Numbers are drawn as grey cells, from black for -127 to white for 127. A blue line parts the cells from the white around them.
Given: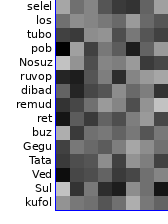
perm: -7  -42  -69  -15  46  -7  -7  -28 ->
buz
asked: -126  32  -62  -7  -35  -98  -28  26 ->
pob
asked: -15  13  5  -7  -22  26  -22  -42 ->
los
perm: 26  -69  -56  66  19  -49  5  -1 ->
Nosuz
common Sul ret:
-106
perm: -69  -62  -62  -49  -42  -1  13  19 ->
Tata
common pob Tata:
-62

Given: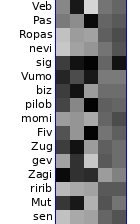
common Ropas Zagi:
28
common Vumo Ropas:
-51
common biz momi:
28

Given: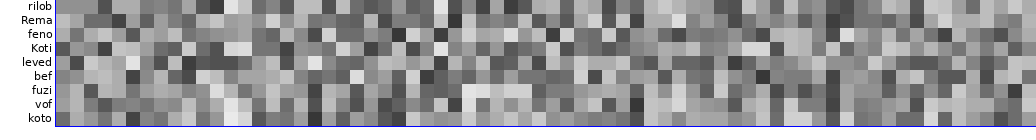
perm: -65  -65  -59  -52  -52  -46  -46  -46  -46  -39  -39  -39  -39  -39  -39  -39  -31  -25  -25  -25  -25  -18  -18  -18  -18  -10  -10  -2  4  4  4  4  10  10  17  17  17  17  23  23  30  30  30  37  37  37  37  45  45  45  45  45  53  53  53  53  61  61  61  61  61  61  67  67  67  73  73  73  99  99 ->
rilob
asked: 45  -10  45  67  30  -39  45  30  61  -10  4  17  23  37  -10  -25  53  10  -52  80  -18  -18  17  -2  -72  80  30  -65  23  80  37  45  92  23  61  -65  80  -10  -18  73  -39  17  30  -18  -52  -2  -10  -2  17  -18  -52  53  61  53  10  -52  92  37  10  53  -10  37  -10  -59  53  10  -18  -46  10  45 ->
feno
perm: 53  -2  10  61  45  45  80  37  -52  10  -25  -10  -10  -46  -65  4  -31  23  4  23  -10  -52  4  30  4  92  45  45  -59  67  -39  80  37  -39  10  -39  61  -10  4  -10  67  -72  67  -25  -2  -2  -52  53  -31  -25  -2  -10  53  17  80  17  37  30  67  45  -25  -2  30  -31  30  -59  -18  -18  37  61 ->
Rema

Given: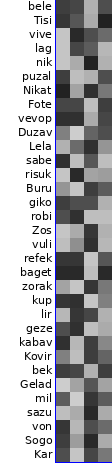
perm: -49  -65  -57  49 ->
bele
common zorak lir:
-73
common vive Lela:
-20
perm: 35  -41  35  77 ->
Gelad
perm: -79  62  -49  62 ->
robi

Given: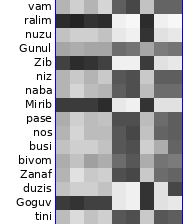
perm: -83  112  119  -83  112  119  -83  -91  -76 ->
ralim
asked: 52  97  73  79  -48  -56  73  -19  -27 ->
Zanaf

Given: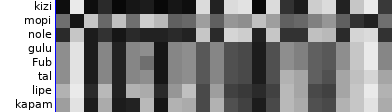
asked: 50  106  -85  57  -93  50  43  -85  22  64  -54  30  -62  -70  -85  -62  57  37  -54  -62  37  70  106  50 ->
lipe
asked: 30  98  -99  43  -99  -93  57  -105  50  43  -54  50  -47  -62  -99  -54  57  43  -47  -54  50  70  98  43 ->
kapam

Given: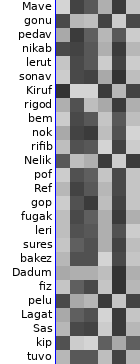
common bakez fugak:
-54
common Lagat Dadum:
41

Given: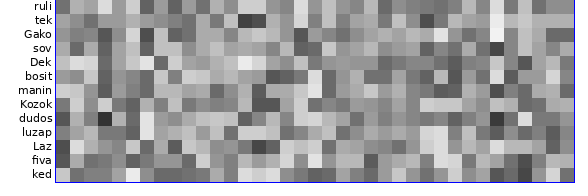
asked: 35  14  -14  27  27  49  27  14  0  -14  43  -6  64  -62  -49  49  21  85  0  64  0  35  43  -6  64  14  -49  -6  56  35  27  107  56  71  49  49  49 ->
tek
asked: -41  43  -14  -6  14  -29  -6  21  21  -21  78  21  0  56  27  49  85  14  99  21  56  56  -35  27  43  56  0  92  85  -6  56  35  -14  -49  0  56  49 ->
fiva
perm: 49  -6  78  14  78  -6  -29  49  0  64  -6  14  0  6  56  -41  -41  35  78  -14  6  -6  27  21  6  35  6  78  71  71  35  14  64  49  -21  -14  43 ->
Kozok

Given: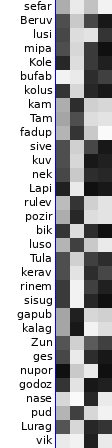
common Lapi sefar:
106
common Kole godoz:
-95

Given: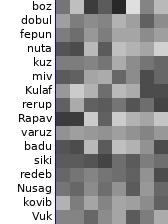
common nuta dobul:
50
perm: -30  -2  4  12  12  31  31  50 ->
dobul
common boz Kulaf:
57
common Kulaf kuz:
43

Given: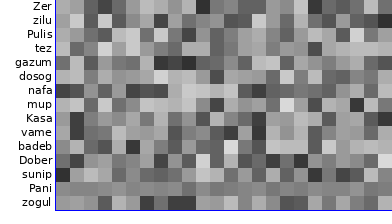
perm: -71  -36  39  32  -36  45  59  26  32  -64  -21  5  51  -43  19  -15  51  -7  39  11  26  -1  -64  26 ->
Kasa
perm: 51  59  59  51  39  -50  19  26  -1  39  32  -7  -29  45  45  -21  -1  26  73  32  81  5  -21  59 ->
tez
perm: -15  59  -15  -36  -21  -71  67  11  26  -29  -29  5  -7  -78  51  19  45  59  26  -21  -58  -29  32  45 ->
Zer
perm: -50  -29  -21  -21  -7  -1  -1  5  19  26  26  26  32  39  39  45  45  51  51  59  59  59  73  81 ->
dosog
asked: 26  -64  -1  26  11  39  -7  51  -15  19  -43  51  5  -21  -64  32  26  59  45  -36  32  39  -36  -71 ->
Kasa
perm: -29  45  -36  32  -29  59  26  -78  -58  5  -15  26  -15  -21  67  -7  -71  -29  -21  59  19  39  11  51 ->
sunip

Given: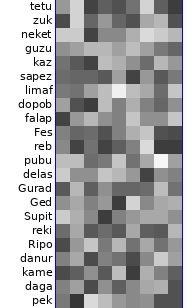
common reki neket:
55
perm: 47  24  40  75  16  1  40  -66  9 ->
Supit
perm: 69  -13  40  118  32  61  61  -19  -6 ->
pubu
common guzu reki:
55
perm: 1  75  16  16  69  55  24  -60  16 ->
delas
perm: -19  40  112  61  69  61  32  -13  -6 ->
limaf

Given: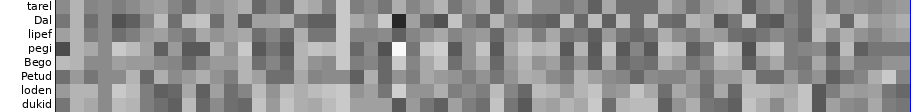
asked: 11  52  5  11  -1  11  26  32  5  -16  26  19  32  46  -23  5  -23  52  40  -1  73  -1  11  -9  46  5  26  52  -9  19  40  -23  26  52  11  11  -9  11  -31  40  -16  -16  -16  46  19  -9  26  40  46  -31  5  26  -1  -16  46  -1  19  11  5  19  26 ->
tarel
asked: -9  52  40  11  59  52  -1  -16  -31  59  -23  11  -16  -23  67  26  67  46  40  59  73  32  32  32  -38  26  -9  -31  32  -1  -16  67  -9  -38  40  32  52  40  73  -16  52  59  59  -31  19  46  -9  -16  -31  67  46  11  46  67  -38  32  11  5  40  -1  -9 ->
dukid
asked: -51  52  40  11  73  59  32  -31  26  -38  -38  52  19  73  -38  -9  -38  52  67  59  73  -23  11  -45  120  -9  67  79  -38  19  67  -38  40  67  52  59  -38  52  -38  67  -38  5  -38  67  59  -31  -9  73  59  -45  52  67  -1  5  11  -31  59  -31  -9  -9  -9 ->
pegi
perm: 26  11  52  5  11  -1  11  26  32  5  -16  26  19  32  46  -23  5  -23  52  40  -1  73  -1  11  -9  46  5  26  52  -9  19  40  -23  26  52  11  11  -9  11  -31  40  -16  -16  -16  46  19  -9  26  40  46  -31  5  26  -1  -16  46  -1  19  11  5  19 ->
tarel
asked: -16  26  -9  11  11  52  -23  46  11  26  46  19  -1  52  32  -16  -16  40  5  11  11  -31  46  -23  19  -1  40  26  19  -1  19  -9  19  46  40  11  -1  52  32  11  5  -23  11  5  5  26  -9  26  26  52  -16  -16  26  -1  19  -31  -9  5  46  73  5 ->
Petud
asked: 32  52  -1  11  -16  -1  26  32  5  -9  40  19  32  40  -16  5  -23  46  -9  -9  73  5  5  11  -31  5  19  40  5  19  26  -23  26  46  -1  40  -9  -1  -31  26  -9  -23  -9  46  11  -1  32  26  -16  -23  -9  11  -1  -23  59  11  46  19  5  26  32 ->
lipef
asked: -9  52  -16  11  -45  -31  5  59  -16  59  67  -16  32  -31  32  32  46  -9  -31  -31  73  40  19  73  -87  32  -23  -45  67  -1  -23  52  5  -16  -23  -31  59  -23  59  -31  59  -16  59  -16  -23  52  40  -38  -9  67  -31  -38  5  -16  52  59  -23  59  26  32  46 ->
Dal

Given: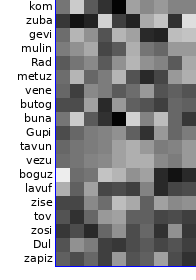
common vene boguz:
-18
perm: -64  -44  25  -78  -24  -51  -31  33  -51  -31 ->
zapiz
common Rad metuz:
53
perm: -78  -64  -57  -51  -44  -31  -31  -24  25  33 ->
tov
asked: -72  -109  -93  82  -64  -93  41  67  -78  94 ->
zuba
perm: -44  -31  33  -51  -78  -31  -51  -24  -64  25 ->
zapiz

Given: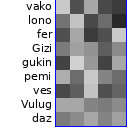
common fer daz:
39
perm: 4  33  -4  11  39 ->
daz
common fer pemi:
73
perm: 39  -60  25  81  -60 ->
gukin
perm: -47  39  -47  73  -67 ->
fer

